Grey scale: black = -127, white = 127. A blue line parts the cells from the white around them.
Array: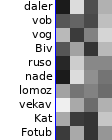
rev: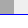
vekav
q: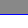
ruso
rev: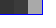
Kat
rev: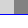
vog

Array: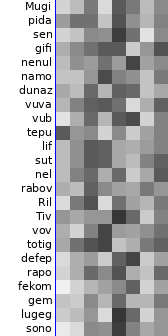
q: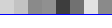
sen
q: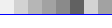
fekom

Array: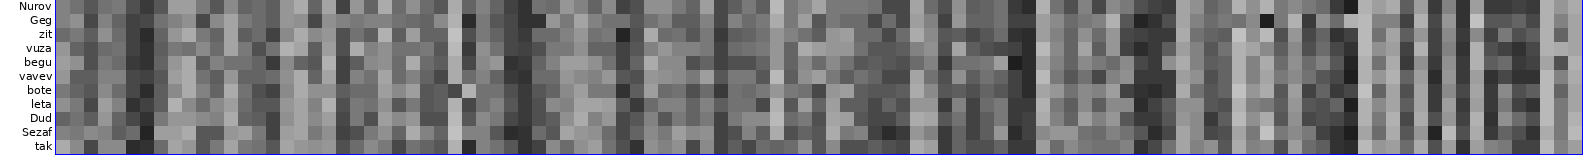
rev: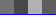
leta
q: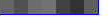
vuza
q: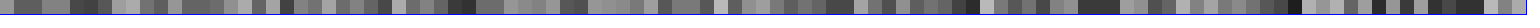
vavev
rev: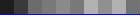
Nurov
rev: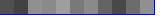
Sezaf

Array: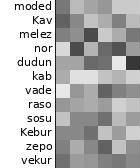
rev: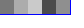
melez
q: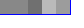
sosu
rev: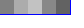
Kav
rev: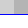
kab
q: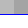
moded
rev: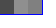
melez

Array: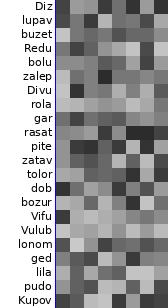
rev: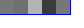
lupav
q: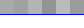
Vulub
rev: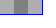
Divu
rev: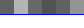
zatav
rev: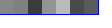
ged
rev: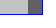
lila

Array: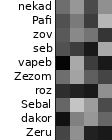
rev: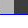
Pafi
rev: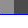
nekad
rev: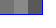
zov
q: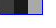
seb
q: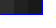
roz
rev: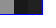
roz
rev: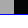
vapeb

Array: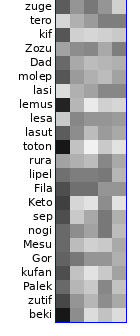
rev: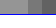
Gor
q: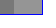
Gor
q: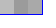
lasut

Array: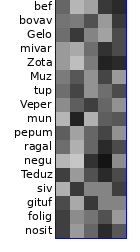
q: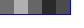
ragal
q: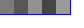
Muz
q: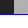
mun
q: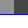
Muz
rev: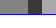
gituf

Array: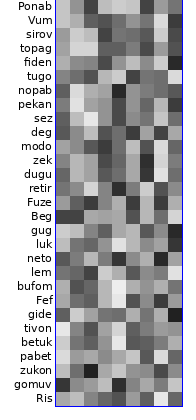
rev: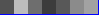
modo
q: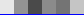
sez

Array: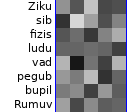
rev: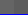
Rumuv
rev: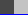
Ziku

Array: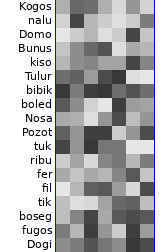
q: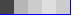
nalu
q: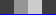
fugos

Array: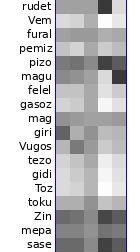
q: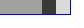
rudet
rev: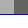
giri
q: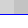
tezo
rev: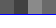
sase

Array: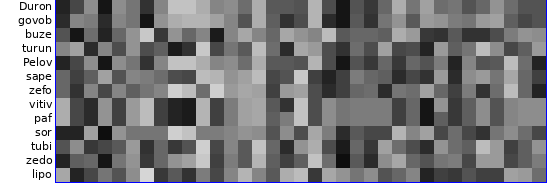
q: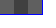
zedo
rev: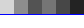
lipo

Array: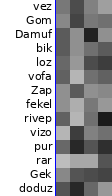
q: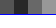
doduz
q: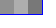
fekel

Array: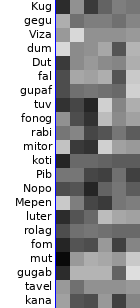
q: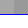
mut
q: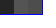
fom
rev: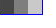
Mepen
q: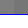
Kug
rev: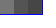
rabi
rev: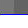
Nopo
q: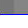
rabi

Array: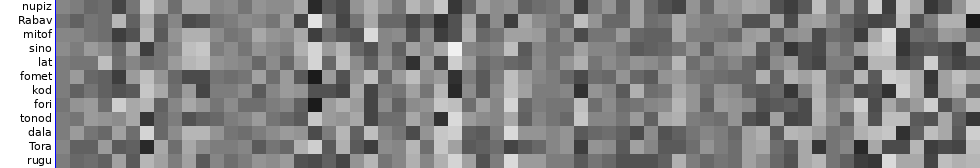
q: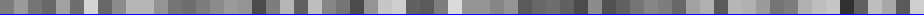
dala
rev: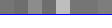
fori

